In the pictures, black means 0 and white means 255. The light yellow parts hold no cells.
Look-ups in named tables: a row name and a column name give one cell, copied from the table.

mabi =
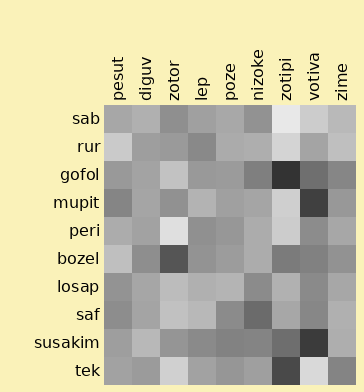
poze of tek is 150
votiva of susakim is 59
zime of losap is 167
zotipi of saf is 167
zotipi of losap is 177
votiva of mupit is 64
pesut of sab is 167
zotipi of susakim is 110
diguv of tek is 155
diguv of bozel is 142
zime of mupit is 152
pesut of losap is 147
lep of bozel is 147
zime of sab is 185

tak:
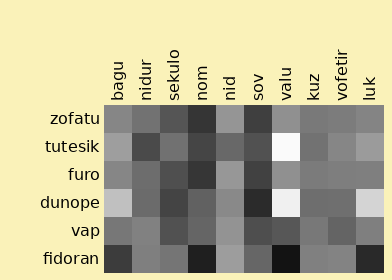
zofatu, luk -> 132
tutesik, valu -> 250
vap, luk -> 127
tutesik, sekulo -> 113
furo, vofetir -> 126
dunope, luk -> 212
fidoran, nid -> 157

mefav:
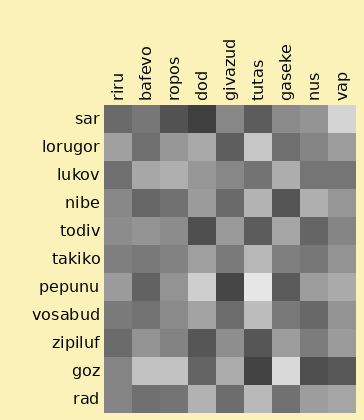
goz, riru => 132
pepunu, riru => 155
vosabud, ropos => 138
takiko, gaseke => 127
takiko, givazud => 122
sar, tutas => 92
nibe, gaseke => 84
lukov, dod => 151
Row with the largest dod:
pepunu

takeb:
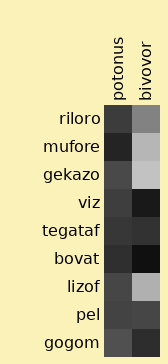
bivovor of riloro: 130
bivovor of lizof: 176
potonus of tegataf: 55
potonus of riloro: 60
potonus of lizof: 70
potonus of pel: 67
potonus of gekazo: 73
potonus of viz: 62
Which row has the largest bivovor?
gekazo

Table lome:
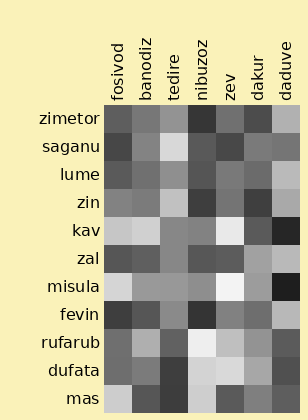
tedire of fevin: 138
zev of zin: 116
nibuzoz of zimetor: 54
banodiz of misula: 153
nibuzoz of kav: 130
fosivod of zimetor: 94
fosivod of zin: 130
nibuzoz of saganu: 89
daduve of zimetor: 177
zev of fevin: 129
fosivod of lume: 90
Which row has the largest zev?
misula

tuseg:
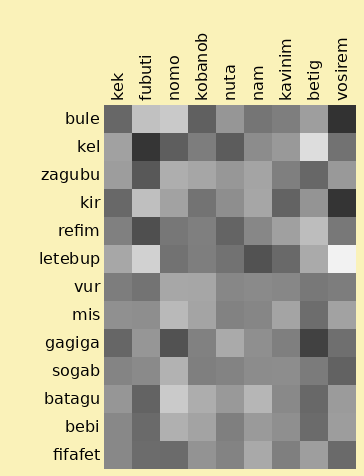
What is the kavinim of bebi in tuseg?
143
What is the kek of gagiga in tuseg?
102
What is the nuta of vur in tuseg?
135
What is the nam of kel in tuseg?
140
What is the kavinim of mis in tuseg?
164
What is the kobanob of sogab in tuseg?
127
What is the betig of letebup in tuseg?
170
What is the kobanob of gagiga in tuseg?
129
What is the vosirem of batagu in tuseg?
155
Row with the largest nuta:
gagiga

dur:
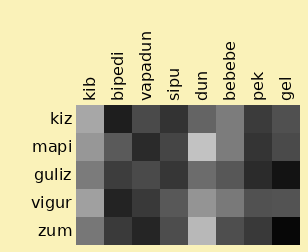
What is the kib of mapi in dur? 151
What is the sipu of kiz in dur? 51
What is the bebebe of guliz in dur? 87
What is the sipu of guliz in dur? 54
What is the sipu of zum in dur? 77
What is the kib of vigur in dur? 160
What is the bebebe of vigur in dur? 121
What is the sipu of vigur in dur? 88
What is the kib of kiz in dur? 167
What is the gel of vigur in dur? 83
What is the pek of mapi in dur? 52
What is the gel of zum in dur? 7
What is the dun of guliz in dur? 108

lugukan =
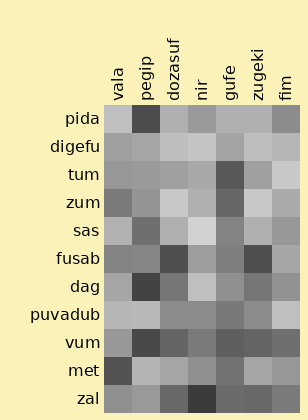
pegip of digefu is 165
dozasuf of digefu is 190
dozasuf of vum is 100
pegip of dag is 67
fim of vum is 111
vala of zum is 123
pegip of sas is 111
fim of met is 151
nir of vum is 122
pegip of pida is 76
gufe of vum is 95

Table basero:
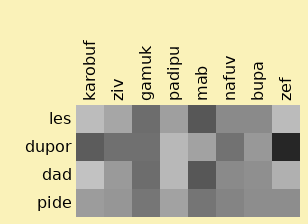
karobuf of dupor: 92
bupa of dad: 143
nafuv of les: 138
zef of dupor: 38
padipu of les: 159
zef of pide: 141
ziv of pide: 150
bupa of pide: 141
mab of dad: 87
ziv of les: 166
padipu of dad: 184
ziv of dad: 154

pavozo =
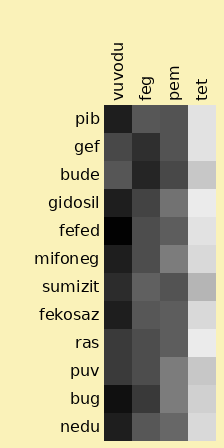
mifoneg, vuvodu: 30
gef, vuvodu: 72
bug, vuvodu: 16
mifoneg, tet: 217
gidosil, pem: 114
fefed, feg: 77
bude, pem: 72
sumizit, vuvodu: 44
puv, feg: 77
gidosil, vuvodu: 30
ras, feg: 77
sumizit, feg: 96
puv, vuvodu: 58
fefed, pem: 93
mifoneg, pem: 124
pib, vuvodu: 30

